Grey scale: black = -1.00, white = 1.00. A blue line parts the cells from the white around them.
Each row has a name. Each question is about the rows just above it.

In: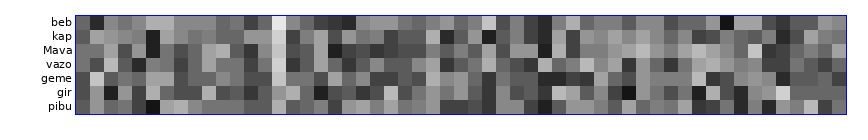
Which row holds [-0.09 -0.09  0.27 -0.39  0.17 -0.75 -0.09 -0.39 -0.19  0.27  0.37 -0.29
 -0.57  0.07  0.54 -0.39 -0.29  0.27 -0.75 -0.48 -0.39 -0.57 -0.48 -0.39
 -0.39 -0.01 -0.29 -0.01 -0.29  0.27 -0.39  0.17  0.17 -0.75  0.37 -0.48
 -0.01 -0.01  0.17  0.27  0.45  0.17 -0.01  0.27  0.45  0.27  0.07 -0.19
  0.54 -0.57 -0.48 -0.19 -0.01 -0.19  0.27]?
Mava
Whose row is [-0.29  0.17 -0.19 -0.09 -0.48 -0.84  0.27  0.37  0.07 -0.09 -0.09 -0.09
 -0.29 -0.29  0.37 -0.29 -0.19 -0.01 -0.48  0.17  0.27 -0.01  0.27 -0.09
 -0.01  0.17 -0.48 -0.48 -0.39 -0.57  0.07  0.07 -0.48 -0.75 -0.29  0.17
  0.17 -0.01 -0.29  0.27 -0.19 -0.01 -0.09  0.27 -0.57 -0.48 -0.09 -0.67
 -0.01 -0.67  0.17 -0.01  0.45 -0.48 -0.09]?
pibu
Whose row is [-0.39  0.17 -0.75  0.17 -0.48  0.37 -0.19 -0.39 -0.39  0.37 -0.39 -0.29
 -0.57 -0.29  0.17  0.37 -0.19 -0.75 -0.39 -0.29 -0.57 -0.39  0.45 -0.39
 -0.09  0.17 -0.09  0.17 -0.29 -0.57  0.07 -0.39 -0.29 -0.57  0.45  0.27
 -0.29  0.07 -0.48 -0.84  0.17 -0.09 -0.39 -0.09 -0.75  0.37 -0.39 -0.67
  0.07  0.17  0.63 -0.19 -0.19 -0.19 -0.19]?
gir

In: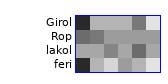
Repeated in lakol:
[0.31]
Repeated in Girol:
[0.41]
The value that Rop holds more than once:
[0.22]
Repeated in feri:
[0.41]
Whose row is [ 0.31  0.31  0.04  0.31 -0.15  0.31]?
lakol

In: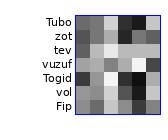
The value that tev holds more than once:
[0.46]
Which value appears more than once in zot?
[-0.07]

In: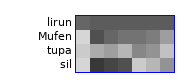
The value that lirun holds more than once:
[-0.28]
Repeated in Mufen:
[-0.10]

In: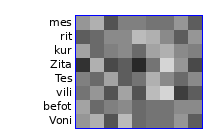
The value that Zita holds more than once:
[-0.43]
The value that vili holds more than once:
[-0.35]
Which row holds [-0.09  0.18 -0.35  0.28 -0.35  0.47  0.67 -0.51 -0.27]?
vili

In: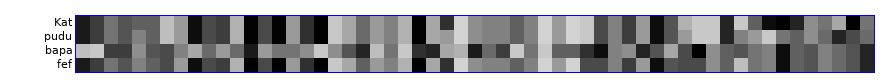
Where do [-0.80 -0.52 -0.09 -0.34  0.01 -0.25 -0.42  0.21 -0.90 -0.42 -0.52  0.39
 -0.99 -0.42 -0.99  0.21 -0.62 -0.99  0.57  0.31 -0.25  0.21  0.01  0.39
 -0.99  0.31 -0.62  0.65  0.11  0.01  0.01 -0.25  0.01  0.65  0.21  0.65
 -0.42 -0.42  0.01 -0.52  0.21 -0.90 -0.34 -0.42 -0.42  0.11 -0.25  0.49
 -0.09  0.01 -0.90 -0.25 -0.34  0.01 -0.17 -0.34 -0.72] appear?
fef
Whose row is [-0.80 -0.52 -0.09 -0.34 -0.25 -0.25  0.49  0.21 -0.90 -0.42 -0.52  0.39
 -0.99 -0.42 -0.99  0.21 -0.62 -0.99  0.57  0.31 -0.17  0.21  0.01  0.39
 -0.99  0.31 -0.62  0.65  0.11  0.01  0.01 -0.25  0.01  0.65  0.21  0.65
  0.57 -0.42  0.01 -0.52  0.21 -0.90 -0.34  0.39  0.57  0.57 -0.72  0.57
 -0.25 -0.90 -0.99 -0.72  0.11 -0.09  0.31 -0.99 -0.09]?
Kat
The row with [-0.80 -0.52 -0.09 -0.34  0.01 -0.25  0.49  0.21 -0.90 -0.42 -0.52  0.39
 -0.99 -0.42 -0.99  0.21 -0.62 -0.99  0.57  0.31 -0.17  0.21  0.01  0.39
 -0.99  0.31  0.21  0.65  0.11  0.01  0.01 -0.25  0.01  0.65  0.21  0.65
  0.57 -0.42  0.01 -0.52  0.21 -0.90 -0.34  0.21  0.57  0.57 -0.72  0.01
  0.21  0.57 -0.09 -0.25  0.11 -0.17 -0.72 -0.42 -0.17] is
pudu

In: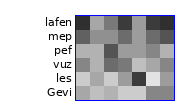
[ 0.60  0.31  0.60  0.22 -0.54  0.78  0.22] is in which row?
les
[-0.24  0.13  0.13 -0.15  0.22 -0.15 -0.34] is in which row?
mep
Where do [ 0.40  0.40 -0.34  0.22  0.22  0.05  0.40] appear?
pef
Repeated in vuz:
[0.05]
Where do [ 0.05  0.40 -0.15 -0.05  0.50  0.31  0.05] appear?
vuz

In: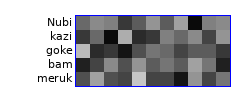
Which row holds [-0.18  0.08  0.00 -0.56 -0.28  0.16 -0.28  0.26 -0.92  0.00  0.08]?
Nubi
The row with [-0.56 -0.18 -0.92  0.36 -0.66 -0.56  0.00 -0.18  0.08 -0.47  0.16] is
kazi
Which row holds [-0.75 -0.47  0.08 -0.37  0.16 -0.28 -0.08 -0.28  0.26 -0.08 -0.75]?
bam
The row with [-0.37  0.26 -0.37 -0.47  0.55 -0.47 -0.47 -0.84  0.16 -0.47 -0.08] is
meruk

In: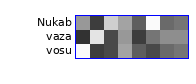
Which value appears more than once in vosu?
[-0.43]
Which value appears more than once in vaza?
[0.11]

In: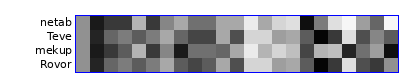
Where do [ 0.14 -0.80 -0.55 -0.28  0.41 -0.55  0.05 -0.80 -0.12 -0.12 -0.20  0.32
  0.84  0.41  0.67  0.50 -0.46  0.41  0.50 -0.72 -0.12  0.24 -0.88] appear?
mekup
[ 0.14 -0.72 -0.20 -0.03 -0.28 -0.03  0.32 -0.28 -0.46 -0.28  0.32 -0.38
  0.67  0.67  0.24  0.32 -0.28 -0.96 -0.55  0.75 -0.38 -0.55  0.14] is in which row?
Rovor
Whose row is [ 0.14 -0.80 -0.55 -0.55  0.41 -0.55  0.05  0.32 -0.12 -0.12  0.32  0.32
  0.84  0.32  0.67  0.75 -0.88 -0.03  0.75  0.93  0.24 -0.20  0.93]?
netab
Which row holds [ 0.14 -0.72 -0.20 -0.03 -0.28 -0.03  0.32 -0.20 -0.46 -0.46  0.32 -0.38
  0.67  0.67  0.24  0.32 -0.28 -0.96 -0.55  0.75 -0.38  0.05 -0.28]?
Teve

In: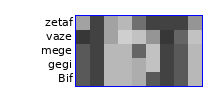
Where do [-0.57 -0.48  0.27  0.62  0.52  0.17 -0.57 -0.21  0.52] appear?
vaze
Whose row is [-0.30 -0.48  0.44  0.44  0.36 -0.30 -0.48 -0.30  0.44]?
Bif

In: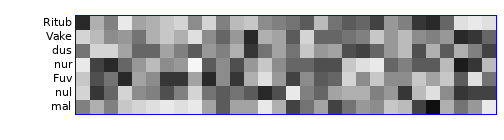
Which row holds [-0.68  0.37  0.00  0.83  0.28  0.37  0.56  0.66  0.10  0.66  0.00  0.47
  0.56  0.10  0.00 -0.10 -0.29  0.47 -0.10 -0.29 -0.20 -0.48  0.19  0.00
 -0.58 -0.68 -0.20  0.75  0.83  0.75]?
Ritub
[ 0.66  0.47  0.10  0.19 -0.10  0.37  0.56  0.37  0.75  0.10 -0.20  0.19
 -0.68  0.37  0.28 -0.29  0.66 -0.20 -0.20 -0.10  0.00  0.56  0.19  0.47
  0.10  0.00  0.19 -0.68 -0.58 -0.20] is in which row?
Vake
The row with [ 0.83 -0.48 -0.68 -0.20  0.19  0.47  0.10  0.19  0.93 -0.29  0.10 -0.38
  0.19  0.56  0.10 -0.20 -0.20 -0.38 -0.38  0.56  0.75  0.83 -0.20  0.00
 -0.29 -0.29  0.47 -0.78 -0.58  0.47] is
nur
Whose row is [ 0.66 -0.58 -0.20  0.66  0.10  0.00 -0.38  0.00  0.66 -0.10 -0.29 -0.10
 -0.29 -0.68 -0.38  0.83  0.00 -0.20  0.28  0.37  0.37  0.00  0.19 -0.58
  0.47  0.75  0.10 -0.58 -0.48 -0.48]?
nul
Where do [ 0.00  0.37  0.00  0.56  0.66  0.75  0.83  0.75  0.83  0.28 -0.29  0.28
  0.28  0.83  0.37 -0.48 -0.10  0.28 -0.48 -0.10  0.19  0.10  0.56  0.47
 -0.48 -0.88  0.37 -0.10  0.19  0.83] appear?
mal

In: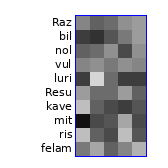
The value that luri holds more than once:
[-0.52]
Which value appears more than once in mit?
[-0.42]
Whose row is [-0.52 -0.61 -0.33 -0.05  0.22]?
bil
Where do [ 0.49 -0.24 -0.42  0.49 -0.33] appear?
ris
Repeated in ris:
[0.49]
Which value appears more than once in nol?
[0.13]

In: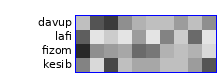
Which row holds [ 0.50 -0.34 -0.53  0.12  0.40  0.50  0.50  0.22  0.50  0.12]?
davup
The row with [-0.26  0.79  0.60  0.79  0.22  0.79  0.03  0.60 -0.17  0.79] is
lafi
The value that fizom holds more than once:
[0.40]
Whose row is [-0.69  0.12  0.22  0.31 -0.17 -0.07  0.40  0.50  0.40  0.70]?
fizom

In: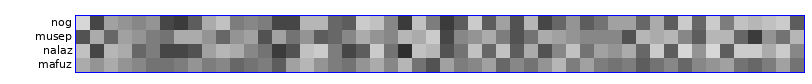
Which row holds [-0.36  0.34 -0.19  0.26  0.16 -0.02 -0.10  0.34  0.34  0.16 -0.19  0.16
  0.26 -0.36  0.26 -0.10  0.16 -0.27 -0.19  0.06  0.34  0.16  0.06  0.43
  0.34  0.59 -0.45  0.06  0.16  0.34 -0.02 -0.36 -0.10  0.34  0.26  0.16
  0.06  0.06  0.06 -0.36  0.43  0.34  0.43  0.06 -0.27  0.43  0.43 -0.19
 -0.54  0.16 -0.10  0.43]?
musep
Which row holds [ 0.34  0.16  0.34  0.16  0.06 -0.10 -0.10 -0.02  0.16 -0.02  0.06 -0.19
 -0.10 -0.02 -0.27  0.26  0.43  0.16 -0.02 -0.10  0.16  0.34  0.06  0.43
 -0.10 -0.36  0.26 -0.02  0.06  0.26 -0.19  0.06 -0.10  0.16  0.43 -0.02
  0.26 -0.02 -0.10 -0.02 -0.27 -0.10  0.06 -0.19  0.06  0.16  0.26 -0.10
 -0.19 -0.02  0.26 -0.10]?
mafuz
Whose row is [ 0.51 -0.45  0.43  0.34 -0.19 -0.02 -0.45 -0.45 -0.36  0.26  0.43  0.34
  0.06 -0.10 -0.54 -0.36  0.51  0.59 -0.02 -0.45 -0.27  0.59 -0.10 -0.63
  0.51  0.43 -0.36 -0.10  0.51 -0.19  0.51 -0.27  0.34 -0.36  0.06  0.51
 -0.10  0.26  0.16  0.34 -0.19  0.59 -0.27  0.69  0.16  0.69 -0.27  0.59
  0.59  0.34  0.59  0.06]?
nalaz

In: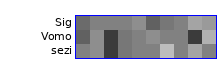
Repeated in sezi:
[0.01]
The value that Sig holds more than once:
[0.01]
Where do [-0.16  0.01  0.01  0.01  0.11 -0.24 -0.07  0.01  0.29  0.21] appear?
Sig
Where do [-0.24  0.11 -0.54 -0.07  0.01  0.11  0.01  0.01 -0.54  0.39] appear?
Vomo

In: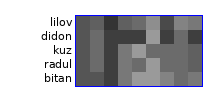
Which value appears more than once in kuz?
[-0.16]
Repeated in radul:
[-0.16]
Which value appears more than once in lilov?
[-0.25]
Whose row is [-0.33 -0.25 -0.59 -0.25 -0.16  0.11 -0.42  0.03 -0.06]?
lilov

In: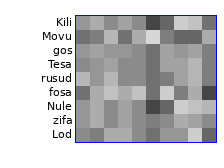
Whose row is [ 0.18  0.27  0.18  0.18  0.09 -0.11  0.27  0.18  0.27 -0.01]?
gos
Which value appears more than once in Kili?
[0.09]

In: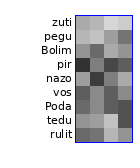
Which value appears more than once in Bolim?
[0.16]
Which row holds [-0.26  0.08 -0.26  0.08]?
vos

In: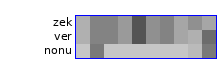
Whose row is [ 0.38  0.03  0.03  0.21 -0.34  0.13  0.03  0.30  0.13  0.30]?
zek
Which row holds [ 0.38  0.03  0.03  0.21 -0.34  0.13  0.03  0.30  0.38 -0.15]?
ver
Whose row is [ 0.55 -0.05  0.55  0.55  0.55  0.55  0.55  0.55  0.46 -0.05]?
nonu

